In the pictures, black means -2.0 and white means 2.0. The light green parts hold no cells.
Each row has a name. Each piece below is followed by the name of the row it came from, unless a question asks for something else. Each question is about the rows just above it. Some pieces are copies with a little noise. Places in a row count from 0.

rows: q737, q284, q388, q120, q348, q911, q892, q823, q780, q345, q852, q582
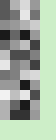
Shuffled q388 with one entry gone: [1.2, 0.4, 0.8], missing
[0.2]
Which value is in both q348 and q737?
[0.4]
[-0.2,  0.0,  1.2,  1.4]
q823
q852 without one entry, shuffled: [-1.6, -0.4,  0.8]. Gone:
[0.6]

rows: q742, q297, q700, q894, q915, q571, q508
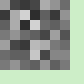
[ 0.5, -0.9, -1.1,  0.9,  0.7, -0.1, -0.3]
q915
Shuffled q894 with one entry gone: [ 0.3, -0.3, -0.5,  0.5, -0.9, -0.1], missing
[-0.7]
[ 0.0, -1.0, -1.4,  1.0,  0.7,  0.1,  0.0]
q915

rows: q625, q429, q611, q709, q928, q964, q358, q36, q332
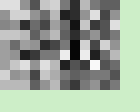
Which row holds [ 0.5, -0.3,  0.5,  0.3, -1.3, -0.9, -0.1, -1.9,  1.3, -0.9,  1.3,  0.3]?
q928
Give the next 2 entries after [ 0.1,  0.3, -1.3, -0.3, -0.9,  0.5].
[-0.3, -1.7]
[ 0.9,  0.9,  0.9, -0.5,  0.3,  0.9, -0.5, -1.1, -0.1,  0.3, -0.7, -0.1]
q332
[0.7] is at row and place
q36, 5
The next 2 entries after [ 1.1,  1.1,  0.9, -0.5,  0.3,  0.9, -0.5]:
[-1.3, -0.3]
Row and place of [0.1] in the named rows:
q611, 0
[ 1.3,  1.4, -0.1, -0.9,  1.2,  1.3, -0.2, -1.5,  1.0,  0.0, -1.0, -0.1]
q625

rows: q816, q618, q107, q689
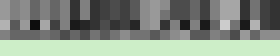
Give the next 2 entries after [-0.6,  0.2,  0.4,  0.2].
[-0.8, -0.8]
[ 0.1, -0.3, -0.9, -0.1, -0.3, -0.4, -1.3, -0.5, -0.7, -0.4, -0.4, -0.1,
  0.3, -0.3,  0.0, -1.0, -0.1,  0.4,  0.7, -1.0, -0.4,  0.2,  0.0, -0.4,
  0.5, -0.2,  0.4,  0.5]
q689
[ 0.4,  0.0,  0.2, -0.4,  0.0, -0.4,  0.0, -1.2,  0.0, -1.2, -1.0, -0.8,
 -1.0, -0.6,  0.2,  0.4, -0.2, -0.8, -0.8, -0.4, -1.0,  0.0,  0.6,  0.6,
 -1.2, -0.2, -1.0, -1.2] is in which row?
q618
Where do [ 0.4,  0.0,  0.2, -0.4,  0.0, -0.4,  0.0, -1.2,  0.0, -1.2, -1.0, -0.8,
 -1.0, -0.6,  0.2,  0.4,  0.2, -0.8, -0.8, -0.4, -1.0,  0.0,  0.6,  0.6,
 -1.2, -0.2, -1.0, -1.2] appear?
q816
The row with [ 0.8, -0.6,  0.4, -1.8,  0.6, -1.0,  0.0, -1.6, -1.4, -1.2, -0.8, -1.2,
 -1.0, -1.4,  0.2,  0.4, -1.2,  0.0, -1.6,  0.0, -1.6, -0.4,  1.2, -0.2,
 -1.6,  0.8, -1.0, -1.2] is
q107

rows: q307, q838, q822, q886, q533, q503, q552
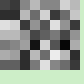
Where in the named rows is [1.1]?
q838, 7
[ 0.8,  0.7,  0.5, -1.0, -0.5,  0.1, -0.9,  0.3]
q886
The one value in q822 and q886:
[0.3]
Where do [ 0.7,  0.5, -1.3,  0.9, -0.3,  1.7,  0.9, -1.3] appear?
q503
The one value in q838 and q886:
[0.9]

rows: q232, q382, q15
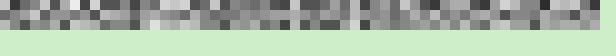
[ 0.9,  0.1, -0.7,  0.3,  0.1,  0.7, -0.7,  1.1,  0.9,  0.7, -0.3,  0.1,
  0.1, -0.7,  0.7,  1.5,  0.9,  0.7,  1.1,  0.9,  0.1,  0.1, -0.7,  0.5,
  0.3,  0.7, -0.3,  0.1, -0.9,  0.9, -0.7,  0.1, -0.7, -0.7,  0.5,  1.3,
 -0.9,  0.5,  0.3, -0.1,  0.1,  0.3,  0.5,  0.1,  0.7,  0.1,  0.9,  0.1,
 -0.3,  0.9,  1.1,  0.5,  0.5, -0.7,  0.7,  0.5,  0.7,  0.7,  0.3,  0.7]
q15
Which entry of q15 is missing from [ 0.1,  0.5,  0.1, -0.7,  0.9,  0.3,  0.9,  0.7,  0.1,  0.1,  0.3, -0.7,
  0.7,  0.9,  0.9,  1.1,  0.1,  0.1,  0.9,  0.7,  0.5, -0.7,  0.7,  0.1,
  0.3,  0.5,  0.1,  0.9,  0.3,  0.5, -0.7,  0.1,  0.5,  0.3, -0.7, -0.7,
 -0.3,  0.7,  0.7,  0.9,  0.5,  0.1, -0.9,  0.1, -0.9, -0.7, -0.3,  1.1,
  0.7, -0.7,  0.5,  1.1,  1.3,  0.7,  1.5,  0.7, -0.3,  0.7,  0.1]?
[-0.1]
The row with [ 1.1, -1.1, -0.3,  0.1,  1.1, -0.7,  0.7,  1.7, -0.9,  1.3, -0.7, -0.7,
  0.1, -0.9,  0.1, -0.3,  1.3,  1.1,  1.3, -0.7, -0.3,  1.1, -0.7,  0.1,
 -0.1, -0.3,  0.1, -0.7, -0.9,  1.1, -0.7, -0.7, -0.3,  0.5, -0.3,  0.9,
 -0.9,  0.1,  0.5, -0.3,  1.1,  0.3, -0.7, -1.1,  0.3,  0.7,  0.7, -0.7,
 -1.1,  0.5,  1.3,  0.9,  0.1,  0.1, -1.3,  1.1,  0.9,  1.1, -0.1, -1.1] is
q232
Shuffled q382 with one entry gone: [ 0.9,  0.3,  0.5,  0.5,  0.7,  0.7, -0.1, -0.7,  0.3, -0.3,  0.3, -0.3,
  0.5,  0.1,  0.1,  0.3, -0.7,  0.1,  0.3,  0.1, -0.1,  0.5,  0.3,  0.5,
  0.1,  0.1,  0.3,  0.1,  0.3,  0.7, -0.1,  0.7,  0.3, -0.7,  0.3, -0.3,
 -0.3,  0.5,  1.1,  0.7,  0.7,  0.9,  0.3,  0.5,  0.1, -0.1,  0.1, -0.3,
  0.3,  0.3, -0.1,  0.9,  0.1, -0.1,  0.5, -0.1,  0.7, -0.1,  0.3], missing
[-0.5]

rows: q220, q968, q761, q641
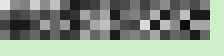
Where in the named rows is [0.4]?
q761, 6
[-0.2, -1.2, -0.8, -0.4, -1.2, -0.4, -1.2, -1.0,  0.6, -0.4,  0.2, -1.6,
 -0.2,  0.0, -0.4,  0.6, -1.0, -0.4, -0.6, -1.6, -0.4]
q641
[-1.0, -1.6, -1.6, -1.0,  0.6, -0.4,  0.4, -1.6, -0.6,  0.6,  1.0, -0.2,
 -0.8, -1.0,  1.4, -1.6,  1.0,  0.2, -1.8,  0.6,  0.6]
q761
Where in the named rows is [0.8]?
q968, 15
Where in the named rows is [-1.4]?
q968, 6
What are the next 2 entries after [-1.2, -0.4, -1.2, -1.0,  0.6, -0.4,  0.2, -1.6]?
[-0.2,  0.0]

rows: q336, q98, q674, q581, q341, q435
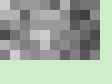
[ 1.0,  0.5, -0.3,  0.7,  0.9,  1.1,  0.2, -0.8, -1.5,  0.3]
q98
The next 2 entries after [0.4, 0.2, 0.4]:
[ 0.4, -0.4]
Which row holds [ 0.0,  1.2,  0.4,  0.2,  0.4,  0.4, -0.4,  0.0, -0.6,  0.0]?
q435
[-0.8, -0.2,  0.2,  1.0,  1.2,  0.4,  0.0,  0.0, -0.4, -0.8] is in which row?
q581
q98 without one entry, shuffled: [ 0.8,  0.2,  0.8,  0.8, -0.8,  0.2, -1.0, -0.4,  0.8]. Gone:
[0.6]
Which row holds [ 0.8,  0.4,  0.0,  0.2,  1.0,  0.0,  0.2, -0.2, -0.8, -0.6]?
q341

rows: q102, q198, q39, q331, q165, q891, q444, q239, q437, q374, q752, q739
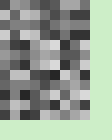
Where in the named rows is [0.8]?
q198, 3
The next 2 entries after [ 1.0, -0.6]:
[-1.0, -0.2]

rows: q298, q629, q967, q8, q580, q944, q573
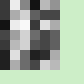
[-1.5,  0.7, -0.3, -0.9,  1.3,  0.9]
q573
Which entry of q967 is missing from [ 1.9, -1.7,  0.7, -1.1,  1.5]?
[1.7]
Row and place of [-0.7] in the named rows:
q580, 3
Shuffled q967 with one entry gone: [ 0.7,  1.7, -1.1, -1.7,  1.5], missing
[1.9]
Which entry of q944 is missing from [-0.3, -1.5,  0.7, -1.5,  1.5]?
[-1.3]

